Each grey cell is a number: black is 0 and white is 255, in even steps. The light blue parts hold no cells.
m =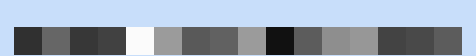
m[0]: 48
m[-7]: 17
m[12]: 151
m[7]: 97
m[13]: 67

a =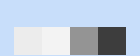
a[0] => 236
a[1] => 243
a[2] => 148

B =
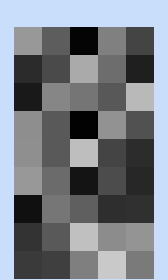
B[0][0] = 152
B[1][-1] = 31
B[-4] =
[152, 107, 20, 76, 39]
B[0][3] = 128
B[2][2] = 117
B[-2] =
[51, 89, 192, 140, 148]
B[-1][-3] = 127
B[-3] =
[16, 118, 95, 46, 48]
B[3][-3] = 2
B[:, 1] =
[93, 74, 134, 89, 89, 107, 118, 89, 63]
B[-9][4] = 68
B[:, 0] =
[152, 43, 25, 142, 143, 152, 16, 51, 58]

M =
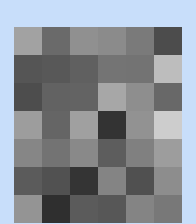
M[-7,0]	162
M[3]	[157, 101, 160, 51, 146, 205]
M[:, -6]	[162, 85, 77, 157, 134, 91, 148]
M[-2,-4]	52
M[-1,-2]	132
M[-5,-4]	99
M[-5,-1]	104
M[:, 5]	[76, 189, 104, 205, 157, 141, 120]
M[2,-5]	98
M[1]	[85, 88, 96, 116, 115, 189]
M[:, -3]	[139, 116, 167, 51, 93, 132, 87]
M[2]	[77, 98, 99, 167, 142, 104]

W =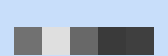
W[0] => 113
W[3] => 58
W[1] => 223

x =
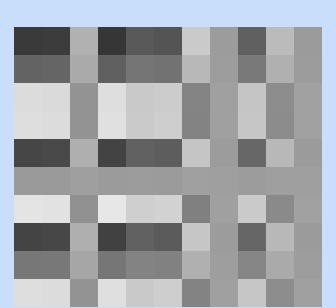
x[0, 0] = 58
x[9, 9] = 141
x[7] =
[68, 71, 175, 65, 97, 91, 198, 156, 102, 184, 155]
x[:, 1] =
[60, 101, 218, 220, 73, 154, 226, 71, 120, 220]
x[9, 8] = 198
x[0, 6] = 202
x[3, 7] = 160
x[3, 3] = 224
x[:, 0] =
[58, 99, 220, 222, 70, 154, 228, 68, 119, 222]
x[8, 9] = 170
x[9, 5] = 206
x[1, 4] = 117
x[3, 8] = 198
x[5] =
[154, 154, 159, 155, 156, 155, 160, 159, 156, 159, 159]
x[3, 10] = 161
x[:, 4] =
[89, 117, 201, 202, 97, 156, 207, 97, 131, 201]
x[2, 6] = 132
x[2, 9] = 141
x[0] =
[58, 60, 177, 54, 89, 84, 202, 156, 96, 187, 155]
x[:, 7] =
[156, 157, 160, 160, 156, 159, 160, 156, 158, 160]
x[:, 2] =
[177, 170, 147, 147, 175, 159, 145, 175, 166, 147]
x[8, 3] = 118

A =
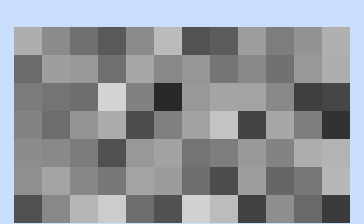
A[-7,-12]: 174
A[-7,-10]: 112
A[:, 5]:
[187, 136, 41, 128, 162, 156, 81]
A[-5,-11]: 116
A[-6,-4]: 137
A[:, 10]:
[147, 152, 63, 126, 174, 119, 105]
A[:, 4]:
[139, 166, 129, 77, 152, 163, 110]
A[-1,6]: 209
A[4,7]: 125
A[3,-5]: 195
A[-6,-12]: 107
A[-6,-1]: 174
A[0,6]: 82
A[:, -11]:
[139, 158, 116, 109, 137, 164, 136]
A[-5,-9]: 211
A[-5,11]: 70
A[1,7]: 117
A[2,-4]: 163
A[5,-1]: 183
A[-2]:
[143, 164, 135, 119, 163, 156, 110, 76, 158, 102, 119, 183]
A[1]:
[107, 158, 153, 112, 166, 136, 150, 117, 137, 113, 152, 174]
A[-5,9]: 136
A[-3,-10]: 124

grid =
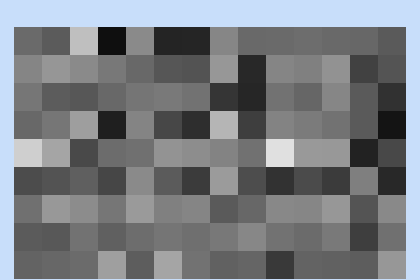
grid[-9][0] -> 106
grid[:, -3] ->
[105, 146, 134, 114, 152, 59, 151, 121, 97]
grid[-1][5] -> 165
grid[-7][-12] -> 87
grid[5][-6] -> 77
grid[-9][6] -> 37
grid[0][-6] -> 105
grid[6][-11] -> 118
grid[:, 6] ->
[37, 83, 114, 46, 141, 59, 133, 111, 114]
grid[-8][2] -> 138
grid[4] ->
[207, 165, 73, 108, 112, 147, 141, 131, 113, 224, 153, 152, 34, 72]
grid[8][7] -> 97
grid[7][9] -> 114
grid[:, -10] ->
[138, 104, 117, 132, 112, 138, 154, 109, 93]
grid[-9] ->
[106, 91, 191, 15, 138, 36, 37, 134, 105, 106, 109, 105, 103, 90]
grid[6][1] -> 152
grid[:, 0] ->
[106, 133, 118, 104, 207, 76, 112, 91, 99]
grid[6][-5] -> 136
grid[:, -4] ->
[109, 128, 102, 123, 153, 75, 134, 107, 99]
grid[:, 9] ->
[106, 133, 114, 131, 224, 50, 136, 114, 57]
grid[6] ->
[112, 152, 140, 118, 154, 128, 133, 90, 103, 136, 134, 151, 84, 137]
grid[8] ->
[99, 103, 107, 159, 93, 165, 114, 97, 101, 57, 99, 97, 93, 151]
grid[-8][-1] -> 84
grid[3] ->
[104, 118, 158, 31, 132, 71, 46, 181, 62, 131, 123, 114, 90, 20]
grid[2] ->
[118, 92, 87, 104, 117, 121, 114, 53, 38, 114, 102, 134, 90, 49]

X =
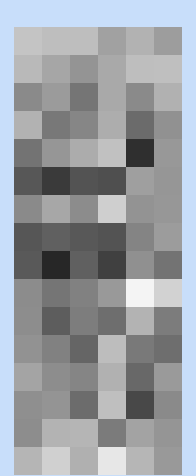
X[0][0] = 196
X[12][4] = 104
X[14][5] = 149
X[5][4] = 159
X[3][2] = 134
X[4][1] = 150
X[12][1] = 141
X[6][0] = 138
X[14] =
[141, 179, 181, 123, 163, 149]
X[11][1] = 129
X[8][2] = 96
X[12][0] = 164
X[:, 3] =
[161, 169, 169, 173, 193, 79, 207, 83, 64, 153, 110, 189, 177, 191, 123, 231]
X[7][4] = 132
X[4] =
[115, 150, 172, 193, 47, 152]
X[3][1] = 120
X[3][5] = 145
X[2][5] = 177
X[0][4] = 178
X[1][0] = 185
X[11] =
[146, 129, 101, 189, 121, 110]
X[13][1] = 148
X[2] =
[138, 155, 117, 169, 138, 177]
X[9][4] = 244

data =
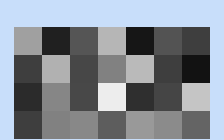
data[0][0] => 160
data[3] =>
[62, 129, 136, 93, 153, 139, 100]
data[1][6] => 18
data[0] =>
[160, 32, 85, 182, 22, 83, 62]
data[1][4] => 186
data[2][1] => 134
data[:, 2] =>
[85, 71, 72, 136]

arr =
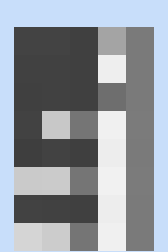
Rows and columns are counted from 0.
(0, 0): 67
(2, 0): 64
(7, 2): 117
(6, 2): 64
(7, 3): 240
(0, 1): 67
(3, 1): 200
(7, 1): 204
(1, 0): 65
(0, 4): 122
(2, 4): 122
